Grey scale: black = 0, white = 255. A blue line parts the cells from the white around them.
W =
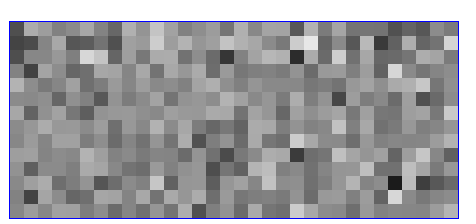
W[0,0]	79
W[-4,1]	95
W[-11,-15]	127
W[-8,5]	94
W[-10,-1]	144
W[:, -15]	[136, 167, 163, 127, 149, 137, 163, 171, 170, 138, 180, 134, 126, 170]
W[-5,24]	165
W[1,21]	231
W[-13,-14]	139
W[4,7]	154
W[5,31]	140
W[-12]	[78, 135, 135, 152, 127, 215, 196, 101, 159, 120, 171, 172, 114, 142, 107, 54, 130, 163, 183, 177, 44, 171, 106, 206, 113, 167, 103, 106, 117, 173, 164, 123]
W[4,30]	118
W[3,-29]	141
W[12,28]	138
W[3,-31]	66
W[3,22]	153
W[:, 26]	[116, 58, 103, 98, 143, 137, 119, 113, 129, 161, 113, 141, 99, 130]
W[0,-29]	129
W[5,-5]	107
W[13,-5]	135
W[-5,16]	121
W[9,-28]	136
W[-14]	[79, 172, 157, 129, 139, 167, 131, 103, 176, 148, 196, 162, 129, 142, 156, 117, 176, 136, 164, 163, 88, 178, 123, 165, 116, 117, 116, 81, 100, 87, 140, 123]
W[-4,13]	151
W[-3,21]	112
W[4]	[179, 141, 121, 134, 161, 111, 125, 154, 134, 157, 137, 141, 129, 164, 175, 143, 128, 149, 137, 137, 136, 119, 125, 115, 152, 163, 143, 170, 176, 199, 118, 144]
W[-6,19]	110
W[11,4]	125
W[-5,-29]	140
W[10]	[146, 95, 139, 139, 127, 170, 165, 136, 115, 109, 154, 129, 145, 151, 78, 117, 97, 180, 189, 128, 137, 113, 133, 149, 150, 190, 113, 113, 190, 165, 122, 152]
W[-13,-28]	86
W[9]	[158, 160, 132, 140, 136, 179, 159, 130, 138, 122, 133, 132, 107, 148, 113, 75, 121, 138, 173, 169, 59, 110, 117, 192, 165, 149, 161, 100, 158, 198, 135, 96]

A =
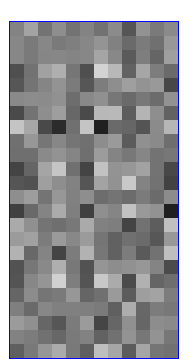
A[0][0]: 131
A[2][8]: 90
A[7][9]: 84
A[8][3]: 135
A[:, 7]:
[139, 129, 136, 184, 142, 119, 185, 106, 154, 132, 147, 146, 116, 133, 126, 97, 97, 141, 171, 154, 96, 102, 113, 166]
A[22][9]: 119
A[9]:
[111, 111, 138, 147, 133, 111, 156, 132, 120, 134, 115, 119]
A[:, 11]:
[138, 152, 159, 106, 71, 146, 98, 182, 110, 119, 72, 66, 140, 31, 192, 152, 191, 75, 110, 125, 120, 138, 119, 113]
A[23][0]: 95
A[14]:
[170, 144, 116, 111, 120, 170, 129, 126, 68, 114, 93, 192]
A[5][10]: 108
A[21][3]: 86
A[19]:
[101, 140, 117, 122, 151, 101, 112, 154, 92, 158, 163, 125]
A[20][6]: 123
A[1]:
[135, 122, 135, 122, 127, 135, 148, 129, 106, 123, 112, 152]
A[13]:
[64, 105, 132, 171, 127, 64, 143, 133, 194, 153, 146, 31]
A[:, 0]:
[131, 135, 135, 79, 86, 137, 74, 196, 112, 111, 68, 85, 142, 64, 170, 155, 178, 82, 84, 101, 127, 155, 130, 95]
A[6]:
[74, 115, 142, 158, 103, 74, 184, 185, 93, 180, 142, 98]
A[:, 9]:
[146, 123, 126, 166, 147, 120, 180, 84, 144, 134, 162, 131, 123, 153, 114, 107, 90, 151, 177, 158, 103, 102, 119, 166]
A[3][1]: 114
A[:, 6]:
[114, 148, 165, 211, 125, 144, 184, 32, 141, 156, 194, 163, 109, 143, 129, 117, 119, 149, 200, 112, 123, 69, 98, 190]
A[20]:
[127, 106, 135, 128, 128, 127, 123, 96, 173, 103, 124, 120]
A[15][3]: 154
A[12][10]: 107
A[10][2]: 165
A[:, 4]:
[115, 127, 132, 118, 123, 109, 103, 112, 117, 133, 112, 130, 129, 127, 120, 136, 124, 120, 126, 151, 128, 123, 122, 121]
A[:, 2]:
[115, 135, 134, 161, 133, 139, 142, 73, 118, 138, 165, 159, 116, 132, 116, 124, 132, 137, 149, 117, 135, 102, 113, 150]
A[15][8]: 112
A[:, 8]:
[85, 106, 90, 98, 159, 106, 93, 102, 91, 120, 151, 201, 108, 194, 68, 112, 124, 145, 75, 92, 173, 144, 147, 92]
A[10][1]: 101
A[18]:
[84, 135, 149, 209, 126, 84, 200, 171, 75, 177, 101, 110]
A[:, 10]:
[122, 112, 101, 125, 153, 108, 142, 139, 138, 115, 115, 114, 107, 146, 93, 87, 114, 132, 101, 163, 124, 141, 147, 117]

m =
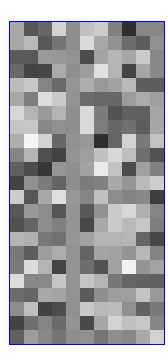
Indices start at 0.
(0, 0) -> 168
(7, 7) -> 103
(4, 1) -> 200
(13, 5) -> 88
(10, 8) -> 76
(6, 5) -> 217
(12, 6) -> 193
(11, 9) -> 186
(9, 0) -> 133
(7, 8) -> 112
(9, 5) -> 158
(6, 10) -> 166
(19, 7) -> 157
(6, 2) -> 155
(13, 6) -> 145
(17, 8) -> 242
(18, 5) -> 197
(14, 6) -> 169
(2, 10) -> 136
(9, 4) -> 148
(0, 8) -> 47
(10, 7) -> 195
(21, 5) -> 74
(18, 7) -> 119
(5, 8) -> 156
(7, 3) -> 144
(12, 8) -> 131
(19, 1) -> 102
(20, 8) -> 144
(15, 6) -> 179
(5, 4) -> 147
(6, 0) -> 215
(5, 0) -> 168
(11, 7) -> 169
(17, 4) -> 147
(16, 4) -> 147
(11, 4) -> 141
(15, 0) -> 180

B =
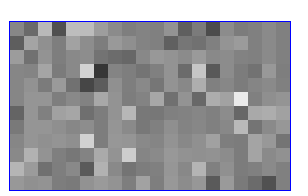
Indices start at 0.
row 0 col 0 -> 135
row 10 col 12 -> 136
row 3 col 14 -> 89
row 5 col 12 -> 147
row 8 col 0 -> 134
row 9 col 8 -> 205
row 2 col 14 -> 137
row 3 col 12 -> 107
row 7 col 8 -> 138
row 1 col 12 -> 118
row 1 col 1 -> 164
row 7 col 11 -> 143
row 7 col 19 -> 151
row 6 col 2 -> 128
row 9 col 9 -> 133
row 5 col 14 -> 173
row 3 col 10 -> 128
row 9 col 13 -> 144
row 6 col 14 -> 128
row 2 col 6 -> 115
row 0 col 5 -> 188
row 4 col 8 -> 126
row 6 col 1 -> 149
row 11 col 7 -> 147
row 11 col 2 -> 147
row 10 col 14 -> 128
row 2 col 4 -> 137
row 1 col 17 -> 128
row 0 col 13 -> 123
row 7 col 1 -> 149
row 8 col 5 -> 210
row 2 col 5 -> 141
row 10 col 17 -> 128
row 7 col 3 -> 143
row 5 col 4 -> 137
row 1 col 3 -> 126

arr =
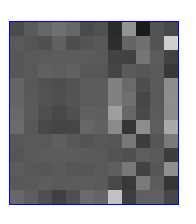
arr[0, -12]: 75
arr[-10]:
[86, 89, 96, 94, 97, 87, 87, 69, 90, 86, 90, 56]
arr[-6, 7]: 138
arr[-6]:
[107, 87, 72, 68, 70, 102, 97, 138, 54, 141, 93, 169]
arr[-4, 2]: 92
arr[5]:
[100, 89, 83, 79, 84, 91, 92, 128, 112, 70, 89, 142]
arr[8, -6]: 88
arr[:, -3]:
[26, 111, 117, 86, 78, 70, 73, 141, 61, 93, 66, 122, 95]
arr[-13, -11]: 90
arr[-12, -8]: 77
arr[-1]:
[103, 93, 79, 64, 79, 106, 100, 194, 62, 95, 96, 71]
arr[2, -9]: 92
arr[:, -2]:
[83, 83, 91, 90, 90, 89, 91, 93, 85, 90, 86, 92, 96]
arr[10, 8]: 120
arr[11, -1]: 53
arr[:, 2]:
[102, 80, 91, 96, 82, 83, 79, 72, 89, 92, 86, 92, 79]
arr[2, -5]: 67
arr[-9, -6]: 92
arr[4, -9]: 78
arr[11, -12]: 87
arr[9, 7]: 83
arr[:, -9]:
[111, 97, 92, 94, 78, 79, 72, 68, 95, 92, 90, 90, 64]
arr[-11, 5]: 91
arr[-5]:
[87, 89, 89, 95, 88, 84, 88, 86, 120, 61, 85, 121]
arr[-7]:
[104, 90, 79, 72, 80, 96, 95, 158, 103, 73, 91, 140]
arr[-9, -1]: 141
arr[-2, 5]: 92
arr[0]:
[75, 90, 102, 111, 102, 74, 81, 43, 147, 26, 83, 72]
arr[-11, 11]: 66
